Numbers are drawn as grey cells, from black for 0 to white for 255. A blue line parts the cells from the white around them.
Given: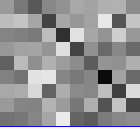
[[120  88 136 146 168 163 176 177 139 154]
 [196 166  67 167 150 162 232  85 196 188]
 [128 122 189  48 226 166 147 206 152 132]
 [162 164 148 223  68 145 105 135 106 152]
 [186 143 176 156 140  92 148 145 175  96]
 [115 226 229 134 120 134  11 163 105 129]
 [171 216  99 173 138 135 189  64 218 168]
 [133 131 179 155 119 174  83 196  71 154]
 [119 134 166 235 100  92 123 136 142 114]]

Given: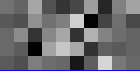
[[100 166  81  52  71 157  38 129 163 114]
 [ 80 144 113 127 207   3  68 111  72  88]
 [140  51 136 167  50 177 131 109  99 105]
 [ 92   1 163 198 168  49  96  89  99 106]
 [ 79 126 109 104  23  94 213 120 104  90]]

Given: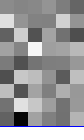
[[133 136 148 125 101 139]
 [148 130 129 209 148 223]
 [206  82 163 113  78  97]
 [133 246 159 163 185 162]
 [ 81 116 126 127 152 123]
 [199 189 147  91 191  79]
 [ 83 163 127 175 152 190]
 [225 199 158 114 153 114]
 [  5 162 128 113 180  98]]

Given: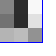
[[ 44 248 133]
 [ 43 225 114]
 [188 146 180]]

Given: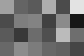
[[100  90 174  75 227 161]
 [126 131  65 139  23  75]
 [ 56 108  79 187 110  90]
 [140 124 103  97  69 104]]

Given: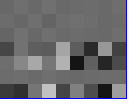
[[111 105 112 105 107 108 105 110 104]
 [103 111 100 109 112 109 105 107 108]
 [113 104 111 106 108 106 105 110 101]
 [114  94  92 165  93  42 152  65  70]
 [135 168 118 178  20  96  37  75 110]
 [110 106 111 107 105 107 108 108 108]
 [ 48 117 194  69 128  77  21 158  59]]
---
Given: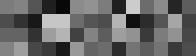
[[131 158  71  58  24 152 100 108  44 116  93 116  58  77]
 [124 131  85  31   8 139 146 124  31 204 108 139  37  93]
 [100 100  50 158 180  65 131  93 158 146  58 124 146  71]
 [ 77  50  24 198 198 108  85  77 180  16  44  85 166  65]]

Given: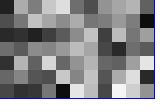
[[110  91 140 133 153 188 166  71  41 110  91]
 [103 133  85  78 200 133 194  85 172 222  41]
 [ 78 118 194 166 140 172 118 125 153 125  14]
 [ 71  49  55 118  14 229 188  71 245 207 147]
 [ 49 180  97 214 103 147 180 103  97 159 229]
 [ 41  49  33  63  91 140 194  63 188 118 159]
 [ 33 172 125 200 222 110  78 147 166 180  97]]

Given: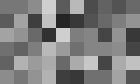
[[163 147 105  49 207 126 133  69 147  56]
 [140 119 147 178  62  56 112 112 163  83]
 [119 119 140 207  91 185  76  98  83 105]
 [112  98 126 185 155 112 133 133 140  69]
 [ 98 178 155 171 105 171 199  69 171 193]
 [ 91 163  62 193  37  56  83 105 126 147]]

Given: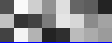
[[193  53  66 123 229 215 139 163]
 [ 79 250 207 147 223 101  93  35]
 [ 66 243 179  35  47 187 171 155]]

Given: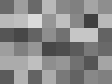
[[185 191 219 150 191 136  64 185]
 [171 171 191 142 150 113  85 165]
 [158 128 150  71  77  91 121 105]
 [105 158 105 185 136 128 165 142]
 [ 91 177  99 171 121  99 136 128]
 [ 85  71  99 142 113 198 198  99]]

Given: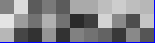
[[228 156 114 176 114  42  62 212 137  77 197]
 [183  70  50 149  50 129 114  99  56 137  85]
 [129 220  91 121  91 170 170 190 205 190 183]]

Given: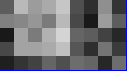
[[129 135 150 123 185  72  25 156  93]
 [ 93 185 156 170 198  79  46 143  52]
 [ 72 163 163 170 192  86  46 116  59]
 [ 31  52  66 101  79 109 101  39 109]
 [ 25 163 123 178 212 101  93  66  39]]

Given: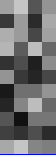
[[181  92 189 104]
 [174 155  71 161]
 [168 197 133 126]
 [161 197  85 148]
 [148  57  37  71]
 [ 85  17 118 118]
 [ 64  50  78  43]
 [ 57 155  43 168]
 [ 50  78  31 140]
 [ 37 133 189 104]
 [ 25 112 112 148]]

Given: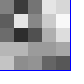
[[196 141 147 101  87]
 [182 182 155 155 167]
 [129  59 116 229 215]
 [108  45  80 175 221]
 [ 93 229 135 203 248]]
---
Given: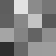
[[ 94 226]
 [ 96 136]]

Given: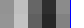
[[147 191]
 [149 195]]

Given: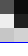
[[ 82  12]
 [238  32]]

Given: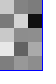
[[202 131]
 [122 212]]

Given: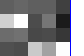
[[ 95 102]
 [208 255]]

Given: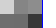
[[210 133]
 [110 109]]
